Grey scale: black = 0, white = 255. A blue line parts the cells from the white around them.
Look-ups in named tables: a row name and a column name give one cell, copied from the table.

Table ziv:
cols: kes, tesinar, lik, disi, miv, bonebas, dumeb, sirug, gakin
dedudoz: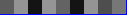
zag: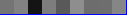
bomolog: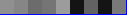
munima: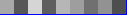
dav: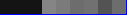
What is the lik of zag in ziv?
20
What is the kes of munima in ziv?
168
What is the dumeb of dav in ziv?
113
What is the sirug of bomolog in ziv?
20
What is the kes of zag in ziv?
116
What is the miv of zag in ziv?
89
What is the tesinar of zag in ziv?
130
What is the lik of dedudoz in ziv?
20
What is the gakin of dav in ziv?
109
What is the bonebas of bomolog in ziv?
20
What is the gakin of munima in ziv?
78
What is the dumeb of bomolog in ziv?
98
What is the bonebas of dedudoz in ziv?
20
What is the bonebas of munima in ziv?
158

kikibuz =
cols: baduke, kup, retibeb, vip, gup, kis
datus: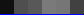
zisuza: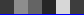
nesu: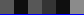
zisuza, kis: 61
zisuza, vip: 38
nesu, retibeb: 87
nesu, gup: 15
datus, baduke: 16
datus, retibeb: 88
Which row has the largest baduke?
nesu

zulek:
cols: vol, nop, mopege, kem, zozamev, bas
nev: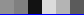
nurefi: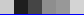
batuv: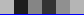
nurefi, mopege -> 69
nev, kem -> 219
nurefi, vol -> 204
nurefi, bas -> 212
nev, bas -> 91
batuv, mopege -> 133
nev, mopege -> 18
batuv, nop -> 29
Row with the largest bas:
nurefi

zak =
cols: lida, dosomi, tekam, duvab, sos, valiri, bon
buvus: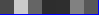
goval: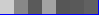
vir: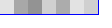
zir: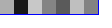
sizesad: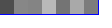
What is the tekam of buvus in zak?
101
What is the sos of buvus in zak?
46
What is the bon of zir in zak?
131
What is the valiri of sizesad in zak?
169
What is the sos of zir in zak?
90
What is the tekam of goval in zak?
90
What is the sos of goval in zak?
86
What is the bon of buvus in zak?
88
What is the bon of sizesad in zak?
124
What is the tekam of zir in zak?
200
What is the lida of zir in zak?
174
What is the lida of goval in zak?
206
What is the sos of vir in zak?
172
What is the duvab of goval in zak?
163
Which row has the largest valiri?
vir

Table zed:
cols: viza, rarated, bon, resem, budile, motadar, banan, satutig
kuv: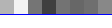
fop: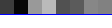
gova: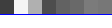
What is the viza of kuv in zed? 180
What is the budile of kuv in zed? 115
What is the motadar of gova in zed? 105
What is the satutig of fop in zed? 129
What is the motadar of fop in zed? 91
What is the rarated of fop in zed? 6
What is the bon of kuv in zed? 117

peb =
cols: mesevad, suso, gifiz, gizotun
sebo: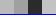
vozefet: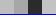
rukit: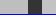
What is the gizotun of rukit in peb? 195
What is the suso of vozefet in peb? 167
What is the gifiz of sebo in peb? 43
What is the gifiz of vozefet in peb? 43
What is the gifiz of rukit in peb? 52
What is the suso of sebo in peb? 160
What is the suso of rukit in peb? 190
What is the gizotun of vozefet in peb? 195
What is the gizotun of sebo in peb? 195
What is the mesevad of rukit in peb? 190
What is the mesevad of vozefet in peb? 190
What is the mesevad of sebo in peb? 186

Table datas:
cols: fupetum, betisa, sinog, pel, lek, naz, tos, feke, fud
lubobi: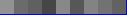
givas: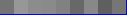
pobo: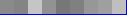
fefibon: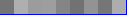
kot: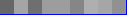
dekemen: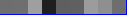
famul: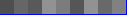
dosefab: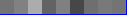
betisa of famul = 102
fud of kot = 145
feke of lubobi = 114
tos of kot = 175
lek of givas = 129
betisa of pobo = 132
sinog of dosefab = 172
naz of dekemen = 96
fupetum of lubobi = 146
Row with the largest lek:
kot

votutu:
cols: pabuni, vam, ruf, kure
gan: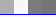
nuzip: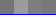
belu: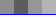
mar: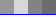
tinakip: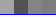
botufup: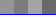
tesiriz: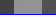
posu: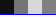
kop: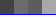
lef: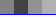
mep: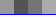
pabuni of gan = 175
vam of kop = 107
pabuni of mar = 151
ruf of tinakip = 132
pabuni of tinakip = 164
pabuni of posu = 16
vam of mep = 84
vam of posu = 116
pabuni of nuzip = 117
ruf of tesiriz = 148
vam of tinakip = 82
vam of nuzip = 155
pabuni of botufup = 149
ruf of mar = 131
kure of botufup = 105
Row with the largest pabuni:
gan

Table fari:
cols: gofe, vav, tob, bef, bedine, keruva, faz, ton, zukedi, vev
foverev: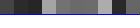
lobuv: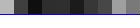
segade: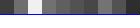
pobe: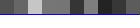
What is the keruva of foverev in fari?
106
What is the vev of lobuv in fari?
121
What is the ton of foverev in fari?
172
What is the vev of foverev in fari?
102
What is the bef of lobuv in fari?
46
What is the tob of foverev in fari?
38
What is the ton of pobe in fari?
35
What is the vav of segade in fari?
110
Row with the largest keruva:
foverev

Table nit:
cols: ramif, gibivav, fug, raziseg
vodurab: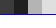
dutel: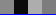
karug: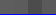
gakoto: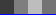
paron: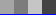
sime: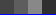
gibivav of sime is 93
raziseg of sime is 47
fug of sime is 136
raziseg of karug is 90
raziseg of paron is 67
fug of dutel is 173
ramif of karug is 94
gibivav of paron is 124
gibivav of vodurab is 31
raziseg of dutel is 125
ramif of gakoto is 59
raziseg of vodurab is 223
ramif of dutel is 137
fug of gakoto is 189

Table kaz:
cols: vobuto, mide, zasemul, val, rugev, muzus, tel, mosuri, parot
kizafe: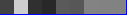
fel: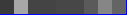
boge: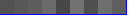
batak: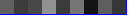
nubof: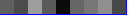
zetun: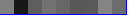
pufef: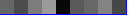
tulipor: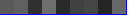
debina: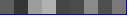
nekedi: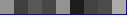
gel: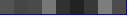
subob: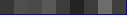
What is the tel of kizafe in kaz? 131
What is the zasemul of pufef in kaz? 124
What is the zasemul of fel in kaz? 68
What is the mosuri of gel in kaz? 125
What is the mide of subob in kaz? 78
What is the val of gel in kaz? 119
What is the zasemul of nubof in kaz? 157
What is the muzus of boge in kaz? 114
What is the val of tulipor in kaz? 111
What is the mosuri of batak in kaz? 94
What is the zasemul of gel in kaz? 74
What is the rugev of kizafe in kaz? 90
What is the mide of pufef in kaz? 76
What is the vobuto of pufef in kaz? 102
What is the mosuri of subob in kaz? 108
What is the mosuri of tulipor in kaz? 37
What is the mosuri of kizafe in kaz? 130
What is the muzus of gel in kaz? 34
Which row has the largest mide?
kizafe

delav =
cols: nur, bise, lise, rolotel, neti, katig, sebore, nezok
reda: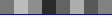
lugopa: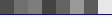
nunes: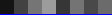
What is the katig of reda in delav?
173
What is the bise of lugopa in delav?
111
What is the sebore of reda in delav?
88
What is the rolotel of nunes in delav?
156
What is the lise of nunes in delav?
117
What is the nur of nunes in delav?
20
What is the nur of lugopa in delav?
77
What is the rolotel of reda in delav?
43
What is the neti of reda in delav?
99
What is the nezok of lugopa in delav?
231
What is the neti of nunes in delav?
54
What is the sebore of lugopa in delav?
91

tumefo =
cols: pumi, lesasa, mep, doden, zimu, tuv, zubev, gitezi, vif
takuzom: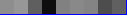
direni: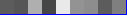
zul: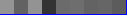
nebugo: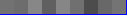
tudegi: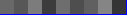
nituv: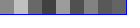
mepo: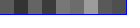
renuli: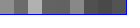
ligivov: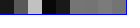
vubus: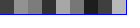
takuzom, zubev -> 132
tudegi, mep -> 124
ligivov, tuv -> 117
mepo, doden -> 59
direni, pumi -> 92
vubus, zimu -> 167
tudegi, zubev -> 96
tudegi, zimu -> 110
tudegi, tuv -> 78
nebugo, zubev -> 76

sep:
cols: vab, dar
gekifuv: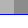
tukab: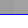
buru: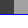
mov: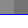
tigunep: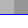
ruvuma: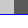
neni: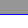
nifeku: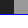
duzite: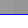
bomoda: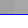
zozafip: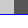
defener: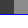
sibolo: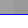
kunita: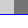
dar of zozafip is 86
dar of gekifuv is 140
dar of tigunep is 150
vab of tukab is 157
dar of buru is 161
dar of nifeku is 153
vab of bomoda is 161
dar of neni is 150
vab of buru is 63
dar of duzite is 149
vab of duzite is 154
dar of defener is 139
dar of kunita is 117
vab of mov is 138
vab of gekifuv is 180
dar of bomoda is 167
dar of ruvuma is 90

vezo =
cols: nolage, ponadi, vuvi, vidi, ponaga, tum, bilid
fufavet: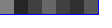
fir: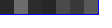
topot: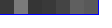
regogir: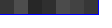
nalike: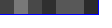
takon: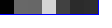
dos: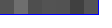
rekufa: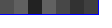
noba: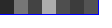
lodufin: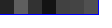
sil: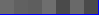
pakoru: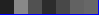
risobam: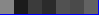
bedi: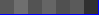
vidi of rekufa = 97
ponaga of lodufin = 65
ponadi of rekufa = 96
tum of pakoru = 98
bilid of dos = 84
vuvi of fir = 44
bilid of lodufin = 80
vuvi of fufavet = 64
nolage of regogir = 54
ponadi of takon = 104
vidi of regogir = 47
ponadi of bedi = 111
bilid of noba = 83
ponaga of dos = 82
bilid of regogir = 55
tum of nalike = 88
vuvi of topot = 53
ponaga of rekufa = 71

